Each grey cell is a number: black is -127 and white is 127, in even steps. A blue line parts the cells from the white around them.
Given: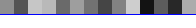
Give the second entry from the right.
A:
-87
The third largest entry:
57
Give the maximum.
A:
78

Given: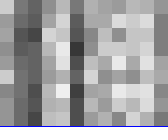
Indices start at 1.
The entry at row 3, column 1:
35
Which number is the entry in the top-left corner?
76
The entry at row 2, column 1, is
27
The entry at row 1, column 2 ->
-7
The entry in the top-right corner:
21
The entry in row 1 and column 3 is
-28
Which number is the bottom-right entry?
-7
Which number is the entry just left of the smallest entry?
105
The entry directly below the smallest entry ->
-49
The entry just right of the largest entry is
-64
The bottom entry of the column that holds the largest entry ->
69
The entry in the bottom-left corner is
21
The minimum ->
-72
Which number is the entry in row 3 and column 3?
-57
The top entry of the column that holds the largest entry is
56
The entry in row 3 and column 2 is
-42
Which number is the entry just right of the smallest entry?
15

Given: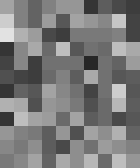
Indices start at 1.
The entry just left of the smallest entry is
-14
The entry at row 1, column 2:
1
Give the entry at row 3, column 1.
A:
98
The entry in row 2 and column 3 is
-28
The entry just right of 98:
49
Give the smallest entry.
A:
-88
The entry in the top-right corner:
-66
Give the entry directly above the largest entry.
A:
77
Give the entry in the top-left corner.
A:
35
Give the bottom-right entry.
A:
22
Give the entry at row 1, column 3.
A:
-28
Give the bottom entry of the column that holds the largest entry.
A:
-6
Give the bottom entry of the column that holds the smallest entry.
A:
55
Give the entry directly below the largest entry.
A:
-74

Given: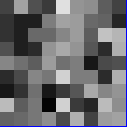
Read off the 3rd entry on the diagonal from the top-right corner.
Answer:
-34
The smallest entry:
-124
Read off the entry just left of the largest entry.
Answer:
-69
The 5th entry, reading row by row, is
96
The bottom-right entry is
34
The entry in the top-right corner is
-61
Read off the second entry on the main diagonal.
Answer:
-96
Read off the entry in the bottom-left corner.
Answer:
-28
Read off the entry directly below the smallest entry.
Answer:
14
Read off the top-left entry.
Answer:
-61
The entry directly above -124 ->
-104
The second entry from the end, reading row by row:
28
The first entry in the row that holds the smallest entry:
59
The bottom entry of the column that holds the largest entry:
-53
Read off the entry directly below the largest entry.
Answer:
34
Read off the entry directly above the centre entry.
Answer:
41
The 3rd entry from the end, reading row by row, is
-61
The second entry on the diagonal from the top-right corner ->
-28
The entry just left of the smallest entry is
-8
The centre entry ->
-15
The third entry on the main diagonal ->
-22
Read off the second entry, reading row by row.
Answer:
34
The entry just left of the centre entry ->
28
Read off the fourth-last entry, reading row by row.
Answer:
47

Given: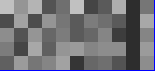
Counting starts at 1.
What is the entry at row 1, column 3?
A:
52
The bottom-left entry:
-31
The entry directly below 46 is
-37
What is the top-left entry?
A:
65
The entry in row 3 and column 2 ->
-44
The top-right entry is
-9
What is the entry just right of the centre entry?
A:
-24
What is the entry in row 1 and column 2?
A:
21
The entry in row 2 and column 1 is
-51

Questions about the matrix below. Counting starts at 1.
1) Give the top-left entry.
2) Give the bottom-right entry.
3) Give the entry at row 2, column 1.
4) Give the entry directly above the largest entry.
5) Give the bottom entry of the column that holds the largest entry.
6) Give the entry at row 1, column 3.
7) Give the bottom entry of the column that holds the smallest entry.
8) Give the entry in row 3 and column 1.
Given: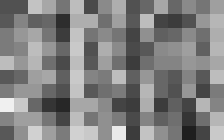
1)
-46
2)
73
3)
-39
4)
-4
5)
-39
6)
67
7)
-96
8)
-4
